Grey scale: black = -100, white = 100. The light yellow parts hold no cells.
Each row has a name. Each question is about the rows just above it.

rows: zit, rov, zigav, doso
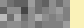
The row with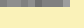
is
doso
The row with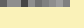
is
rov
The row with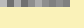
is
zigav
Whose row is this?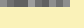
zit

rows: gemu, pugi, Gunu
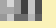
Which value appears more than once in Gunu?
[-15]
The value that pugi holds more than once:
[31]

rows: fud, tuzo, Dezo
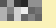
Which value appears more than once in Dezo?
[-20]
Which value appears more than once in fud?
[14]

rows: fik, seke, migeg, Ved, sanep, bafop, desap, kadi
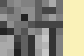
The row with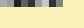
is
kadi
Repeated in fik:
[1]
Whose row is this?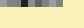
migeg
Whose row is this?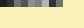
sanep
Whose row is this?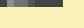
Ved

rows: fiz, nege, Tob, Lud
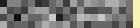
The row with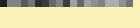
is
fiz
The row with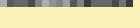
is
Lud

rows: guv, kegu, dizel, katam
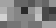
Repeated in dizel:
[4]
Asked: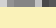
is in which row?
dizel

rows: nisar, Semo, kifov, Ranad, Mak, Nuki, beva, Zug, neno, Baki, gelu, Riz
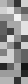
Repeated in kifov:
[22]
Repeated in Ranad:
[32]
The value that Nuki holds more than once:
[-36]
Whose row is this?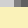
neno
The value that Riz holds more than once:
[42]
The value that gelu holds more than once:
[22]
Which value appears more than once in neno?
[64]

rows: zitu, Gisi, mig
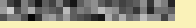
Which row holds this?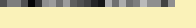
mig
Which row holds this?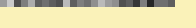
Gisi

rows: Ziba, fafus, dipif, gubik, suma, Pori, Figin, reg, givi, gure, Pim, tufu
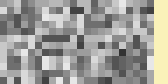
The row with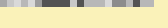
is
Pori
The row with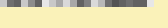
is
givi
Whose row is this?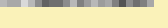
Pim

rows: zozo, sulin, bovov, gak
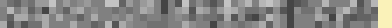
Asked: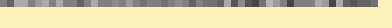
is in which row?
bovov
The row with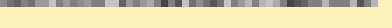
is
zozo
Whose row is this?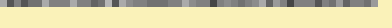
gak

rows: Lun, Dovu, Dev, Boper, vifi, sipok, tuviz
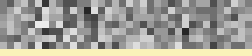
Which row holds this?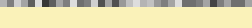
tuviz
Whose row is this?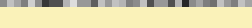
vifi
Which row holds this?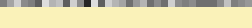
Dovu
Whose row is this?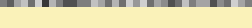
Lun

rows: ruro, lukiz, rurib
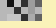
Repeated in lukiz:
[44]
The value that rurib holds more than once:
[55]
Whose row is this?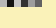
ruro

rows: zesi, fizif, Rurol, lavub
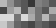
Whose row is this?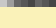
lavub
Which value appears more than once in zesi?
[-32]
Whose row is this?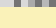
Rurol
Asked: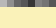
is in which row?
zesi

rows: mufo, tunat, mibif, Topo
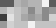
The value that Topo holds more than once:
[53]
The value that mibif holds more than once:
[31]
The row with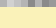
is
tunat
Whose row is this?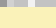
Topo

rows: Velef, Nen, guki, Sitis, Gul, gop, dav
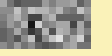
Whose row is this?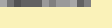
Velef
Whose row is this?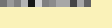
Sitis
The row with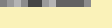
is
guki

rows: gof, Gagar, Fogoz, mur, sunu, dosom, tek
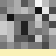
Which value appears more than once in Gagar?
[24]
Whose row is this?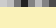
mur
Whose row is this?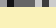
Fogoz
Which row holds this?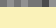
tek
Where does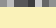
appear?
dosom

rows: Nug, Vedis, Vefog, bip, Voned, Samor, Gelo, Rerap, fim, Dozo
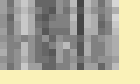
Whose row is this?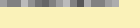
Gelo
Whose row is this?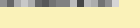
Vefog
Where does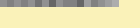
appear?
Samor
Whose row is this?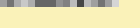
Nug
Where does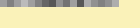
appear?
Vedis
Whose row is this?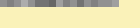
fim

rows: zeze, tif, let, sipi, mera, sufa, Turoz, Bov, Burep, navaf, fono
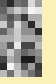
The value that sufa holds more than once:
[36]
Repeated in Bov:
[12]
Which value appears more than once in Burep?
[-78]

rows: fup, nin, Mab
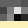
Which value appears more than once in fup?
[-24]
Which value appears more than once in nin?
[-2]

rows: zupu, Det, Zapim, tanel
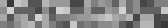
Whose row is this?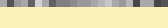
Zapim
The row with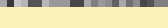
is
zupu

